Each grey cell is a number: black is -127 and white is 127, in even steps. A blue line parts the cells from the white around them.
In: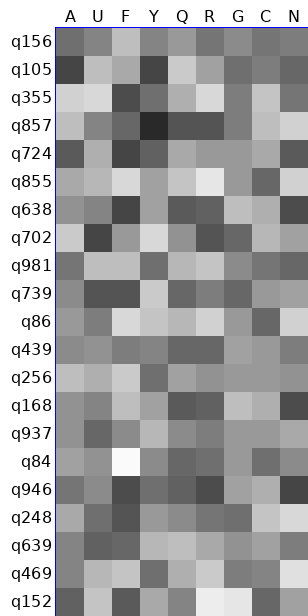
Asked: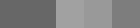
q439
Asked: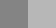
q469
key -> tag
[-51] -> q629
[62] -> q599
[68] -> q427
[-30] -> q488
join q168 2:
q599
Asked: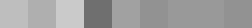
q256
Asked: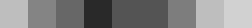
q857
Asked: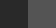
q857
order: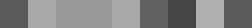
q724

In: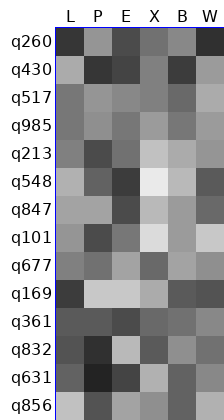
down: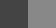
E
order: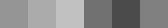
q213
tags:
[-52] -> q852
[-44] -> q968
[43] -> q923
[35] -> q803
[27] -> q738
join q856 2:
q803
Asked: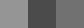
q260
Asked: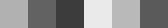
q548
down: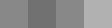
W

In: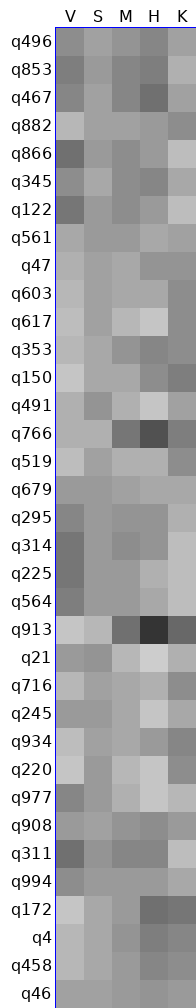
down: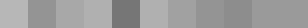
M
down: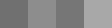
V
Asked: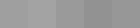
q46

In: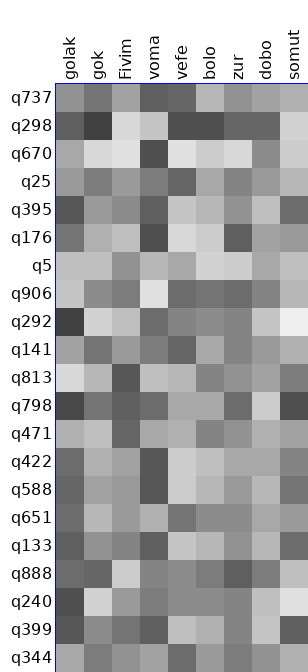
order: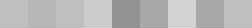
q5
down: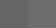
golak
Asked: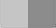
q906
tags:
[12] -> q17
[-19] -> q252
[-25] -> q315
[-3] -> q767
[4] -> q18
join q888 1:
q315
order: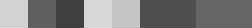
q298
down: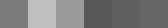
Fivim

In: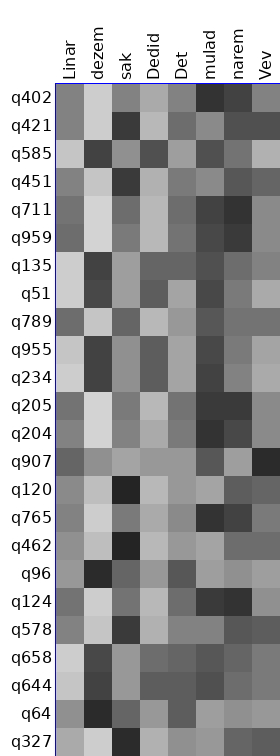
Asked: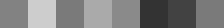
q765
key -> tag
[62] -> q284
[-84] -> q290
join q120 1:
q284
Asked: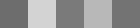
q959
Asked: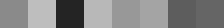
q120
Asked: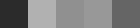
q327
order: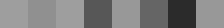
q96

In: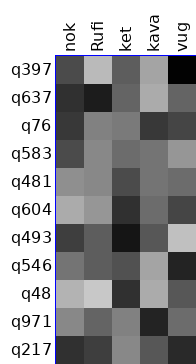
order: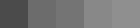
q481
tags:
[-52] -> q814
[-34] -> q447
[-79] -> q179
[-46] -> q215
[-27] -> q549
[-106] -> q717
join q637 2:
q549
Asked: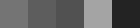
q546
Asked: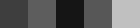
q493
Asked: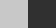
q48
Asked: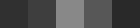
q217

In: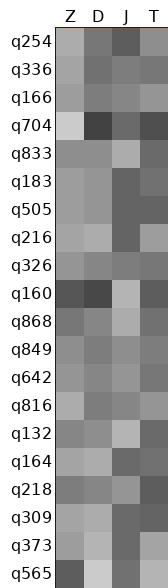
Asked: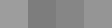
q166
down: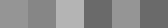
J
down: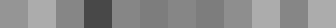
D

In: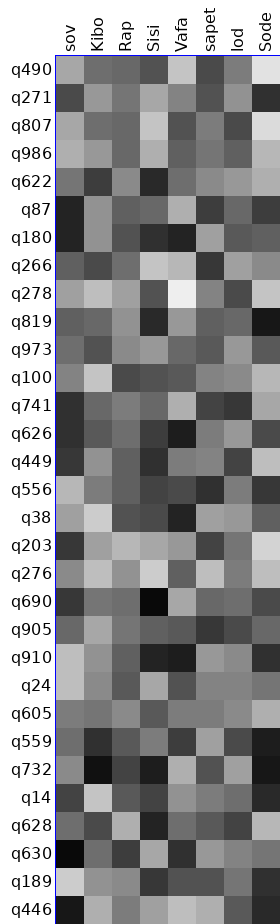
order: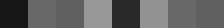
q819
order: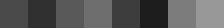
q626
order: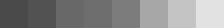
q490
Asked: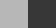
q266
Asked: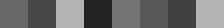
q628
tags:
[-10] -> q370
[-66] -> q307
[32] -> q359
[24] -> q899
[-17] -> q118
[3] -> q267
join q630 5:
q899
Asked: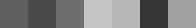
q266

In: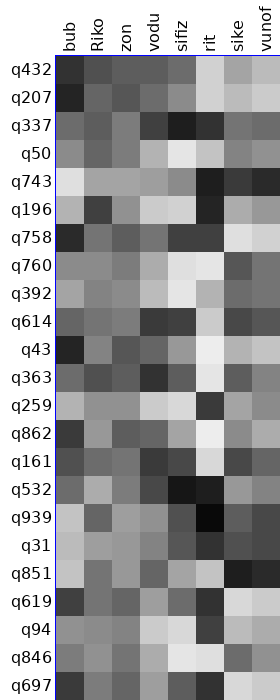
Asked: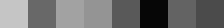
q939
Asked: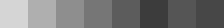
q31
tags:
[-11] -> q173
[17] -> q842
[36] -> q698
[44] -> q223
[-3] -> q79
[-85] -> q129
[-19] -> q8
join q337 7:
q8
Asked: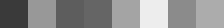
q862
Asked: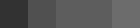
q432

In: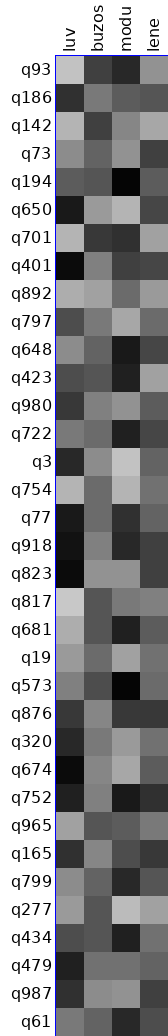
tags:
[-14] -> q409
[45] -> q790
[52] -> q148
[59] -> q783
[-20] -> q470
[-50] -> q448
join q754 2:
q148
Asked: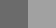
q19
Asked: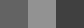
q73

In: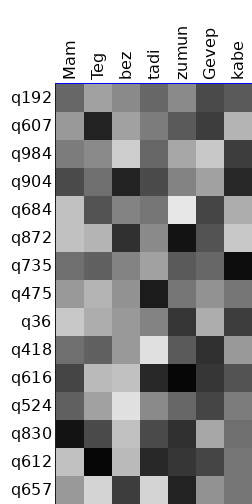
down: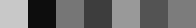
kabe
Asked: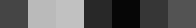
q616
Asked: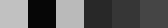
q612
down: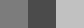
Mam

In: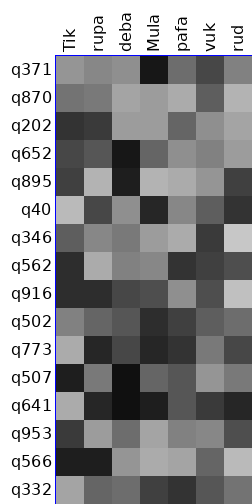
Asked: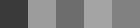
q953
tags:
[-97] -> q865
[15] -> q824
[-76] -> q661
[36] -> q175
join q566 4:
q175
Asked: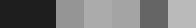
q566

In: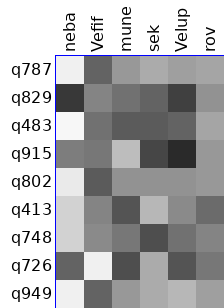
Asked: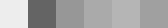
q949
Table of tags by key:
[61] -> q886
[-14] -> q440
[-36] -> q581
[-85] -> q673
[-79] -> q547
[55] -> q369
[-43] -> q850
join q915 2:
q886
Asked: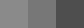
q748
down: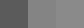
Vefif
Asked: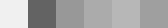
q949
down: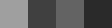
Velup

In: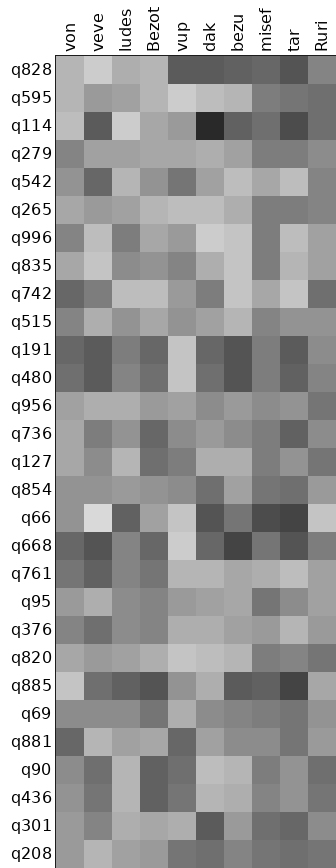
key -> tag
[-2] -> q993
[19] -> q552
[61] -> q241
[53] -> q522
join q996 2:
q993
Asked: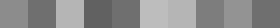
q90
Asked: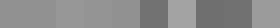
q854
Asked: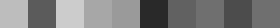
q114
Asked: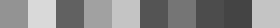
q66
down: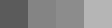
bezu

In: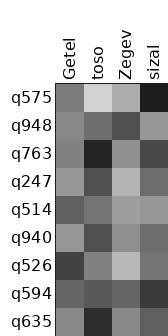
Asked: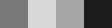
q575
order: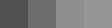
q940
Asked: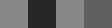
q635
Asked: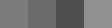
q948

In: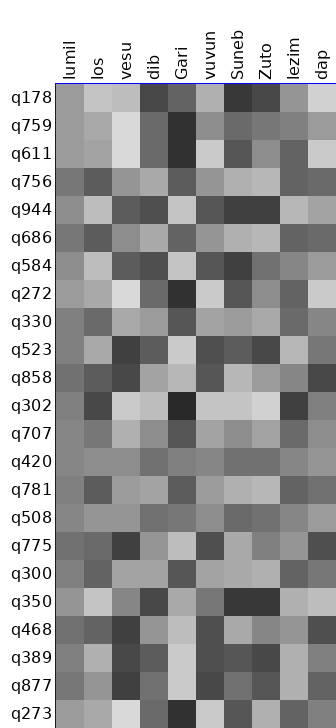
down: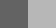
lezim
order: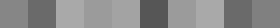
q330

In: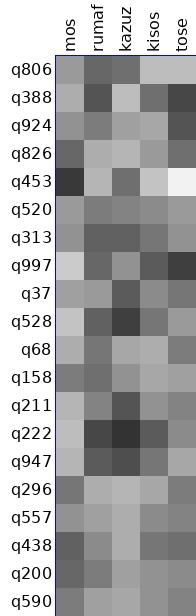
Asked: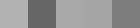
q68
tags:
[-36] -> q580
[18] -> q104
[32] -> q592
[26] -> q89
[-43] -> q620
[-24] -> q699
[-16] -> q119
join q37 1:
q89
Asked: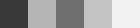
q453
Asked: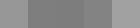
q520
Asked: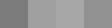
q590
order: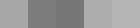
q296
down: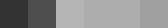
kazuz

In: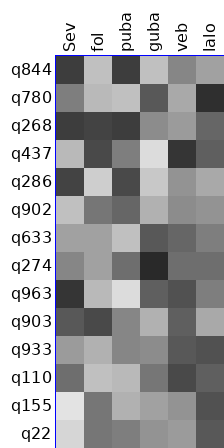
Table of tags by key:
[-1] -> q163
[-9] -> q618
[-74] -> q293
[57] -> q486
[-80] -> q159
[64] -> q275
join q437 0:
q486
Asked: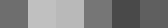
q110
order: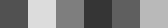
q963
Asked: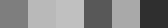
q780

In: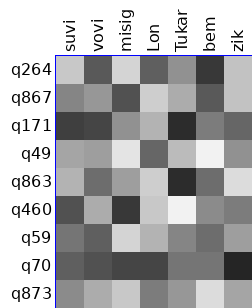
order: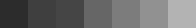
q171
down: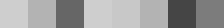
Lon

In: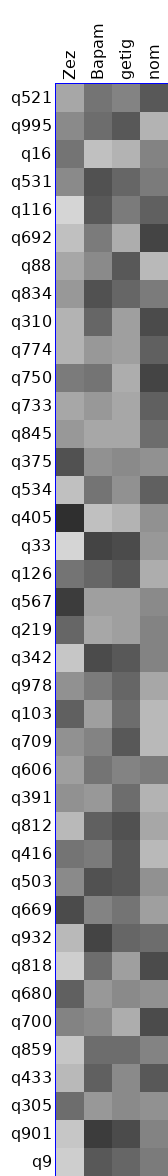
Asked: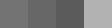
q126
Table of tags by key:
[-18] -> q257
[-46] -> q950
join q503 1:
q950
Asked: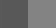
q342

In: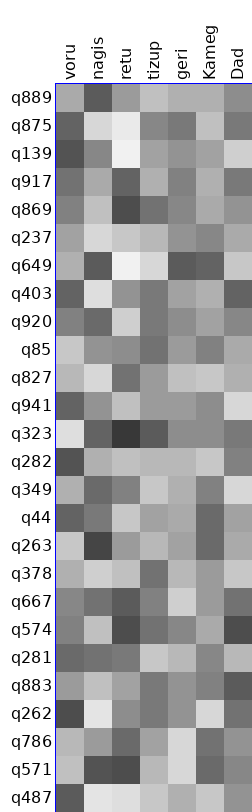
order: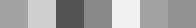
q139
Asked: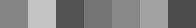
q574
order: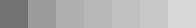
q827
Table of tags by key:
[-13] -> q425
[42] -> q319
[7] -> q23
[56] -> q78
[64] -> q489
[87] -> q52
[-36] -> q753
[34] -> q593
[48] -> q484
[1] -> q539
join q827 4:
q489
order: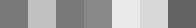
q875

